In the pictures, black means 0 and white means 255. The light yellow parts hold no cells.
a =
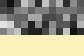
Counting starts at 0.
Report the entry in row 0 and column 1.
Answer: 17
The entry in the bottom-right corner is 44
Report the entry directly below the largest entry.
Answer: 127
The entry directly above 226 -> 151
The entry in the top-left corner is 58
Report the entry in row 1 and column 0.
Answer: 73
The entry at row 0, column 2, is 73
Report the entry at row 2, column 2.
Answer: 99
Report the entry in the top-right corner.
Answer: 87
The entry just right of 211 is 99
